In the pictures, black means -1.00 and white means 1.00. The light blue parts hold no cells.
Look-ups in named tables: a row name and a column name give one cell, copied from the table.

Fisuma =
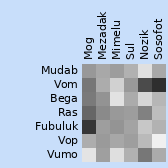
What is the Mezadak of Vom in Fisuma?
0.35
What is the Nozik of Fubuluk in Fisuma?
0.56
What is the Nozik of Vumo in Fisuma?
-0.07
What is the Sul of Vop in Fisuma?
0.24
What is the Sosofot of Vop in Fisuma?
0.88
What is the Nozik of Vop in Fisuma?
0.46
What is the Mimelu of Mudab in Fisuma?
0.23
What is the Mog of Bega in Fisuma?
-0.04
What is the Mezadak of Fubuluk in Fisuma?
0.24
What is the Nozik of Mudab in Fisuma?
0.76
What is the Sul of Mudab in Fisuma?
0.39
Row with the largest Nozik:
Mudab

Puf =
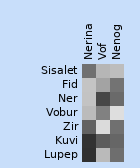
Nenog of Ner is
-0.17
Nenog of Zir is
-0.12
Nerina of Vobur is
0.47
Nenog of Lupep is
-0.14
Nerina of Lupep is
-0.62
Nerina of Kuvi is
-0.61
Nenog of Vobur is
0.74
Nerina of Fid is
0.54
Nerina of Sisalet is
-0.12
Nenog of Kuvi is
-0.20
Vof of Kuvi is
-0.28

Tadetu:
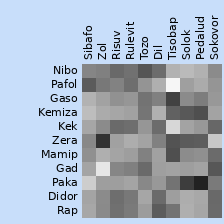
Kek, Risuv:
-0.17
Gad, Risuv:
0.05
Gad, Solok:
0.24
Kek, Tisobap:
0.69
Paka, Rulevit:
0.29
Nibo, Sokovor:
0.09
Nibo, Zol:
0.00
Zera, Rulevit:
0.36
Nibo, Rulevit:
-0.11
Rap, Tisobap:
-0.10
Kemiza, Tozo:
-0.08

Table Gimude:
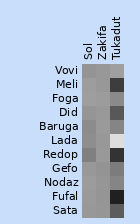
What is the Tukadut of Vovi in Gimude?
0.25
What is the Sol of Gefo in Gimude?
0.19
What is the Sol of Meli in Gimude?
0.23
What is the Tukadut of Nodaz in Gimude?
0.04
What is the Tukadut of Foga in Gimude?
0.08
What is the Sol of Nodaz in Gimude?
0.22
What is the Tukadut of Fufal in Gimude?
-0.75
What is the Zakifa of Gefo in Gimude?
0.16
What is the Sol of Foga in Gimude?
0.24
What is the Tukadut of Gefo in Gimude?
-0.03
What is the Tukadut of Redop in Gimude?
-0.60
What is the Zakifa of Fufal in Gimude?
0.17
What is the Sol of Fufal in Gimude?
0.21
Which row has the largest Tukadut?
Lada

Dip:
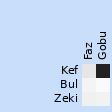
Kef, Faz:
0.80
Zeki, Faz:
0.88
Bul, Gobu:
0.96
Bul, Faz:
0.91
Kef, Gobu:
-0.74
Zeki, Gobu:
0.90

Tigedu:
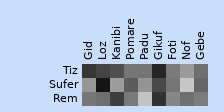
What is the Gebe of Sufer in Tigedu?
-0.20
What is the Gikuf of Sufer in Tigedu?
-0.43
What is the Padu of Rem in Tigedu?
0.53
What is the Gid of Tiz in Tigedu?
-0.58
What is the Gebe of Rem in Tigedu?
-0.03
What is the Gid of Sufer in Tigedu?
0.18
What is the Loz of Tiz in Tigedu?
-0.47
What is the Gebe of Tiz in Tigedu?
-0.13
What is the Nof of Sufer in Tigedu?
0.55
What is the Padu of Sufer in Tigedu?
0.16

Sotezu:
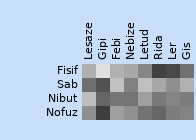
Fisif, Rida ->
-0.49
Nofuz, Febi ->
0.25
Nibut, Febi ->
-0.08
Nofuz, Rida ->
-0.20
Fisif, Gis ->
-0.11
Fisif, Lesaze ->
0.37
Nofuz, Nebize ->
0.13
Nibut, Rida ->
-0.05
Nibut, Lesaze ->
0.49
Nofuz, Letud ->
-0.10
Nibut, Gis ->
-0.03
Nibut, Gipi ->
-0.21
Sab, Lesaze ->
-0.13
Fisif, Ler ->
-0.43
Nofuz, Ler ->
-0.02
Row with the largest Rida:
Sab

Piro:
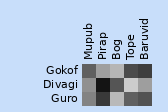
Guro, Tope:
-0.25
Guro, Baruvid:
-0.36
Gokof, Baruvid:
-0.51
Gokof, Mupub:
-0.25
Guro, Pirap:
-0.55
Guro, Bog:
0.45
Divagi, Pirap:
-0.84
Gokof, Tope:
-0.41
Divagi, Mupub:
0.13
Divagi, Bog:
-0.33
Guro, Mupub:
0.03
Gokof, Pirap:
0.25
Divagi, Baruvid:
0.24
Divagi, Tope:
0.60
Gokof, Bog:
0.43
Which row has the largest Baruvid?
Divagi

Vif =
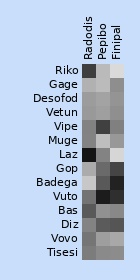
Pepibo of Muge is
0.49
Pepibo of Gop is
-0.17
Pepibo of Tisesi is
0.08
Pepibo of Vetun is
0.25
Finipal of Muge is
0.19
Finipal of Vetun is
0.12
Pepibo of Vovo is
0.24
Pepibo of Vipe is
-0.50
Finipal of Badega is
-0.73
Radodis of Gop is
0.34
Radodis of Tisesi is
-0.03
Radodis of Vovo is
-0.08

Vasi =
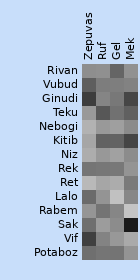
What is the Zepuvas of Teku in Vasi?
0.20
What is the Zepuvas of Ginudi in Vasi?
-0.52
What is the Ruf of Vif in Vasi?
0.03
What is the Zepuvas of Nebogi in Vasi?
0.40
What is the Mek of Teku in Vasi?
-0.25
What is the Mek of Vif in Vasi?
0.33
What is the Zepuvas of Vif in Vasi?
-0.50
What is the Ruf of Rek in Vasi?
-0.07
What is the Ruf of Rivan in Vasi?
0.13
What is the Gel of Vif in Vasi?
0.19
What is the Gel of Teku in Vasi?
-0.11

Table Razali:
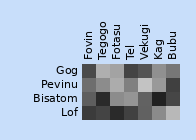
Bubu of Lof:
0.44
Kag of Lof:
0.09
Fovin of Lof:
-0.54
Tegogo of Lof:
-0.47
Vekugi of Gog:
-0.34
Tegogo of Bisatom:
-0.67
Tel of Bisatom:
0.17
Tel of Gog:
-0.47

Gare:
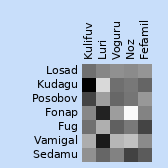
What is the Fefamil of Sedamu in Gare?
-0.29
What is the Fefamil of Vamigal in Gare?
0.09
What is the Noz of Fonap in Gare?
0.96
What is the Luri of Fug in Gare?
0.37
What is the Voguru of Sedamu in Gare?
0.02
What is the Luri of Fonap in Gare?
-0.73
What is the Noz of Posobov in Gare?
-0.08
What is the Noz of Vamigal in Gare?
0.51
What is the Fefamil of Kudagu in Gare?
-0.21
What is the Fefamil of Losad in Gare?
0.17

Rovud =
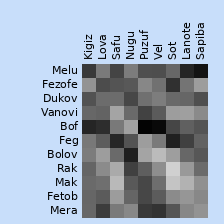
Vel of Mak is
-0.14
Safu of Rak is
0.33
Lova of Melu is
-0.04
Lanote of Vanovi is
0.25
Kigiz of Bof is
-0.71
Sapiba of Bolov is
-0.32
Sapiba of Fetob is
0.07
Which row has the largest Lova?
Bolov

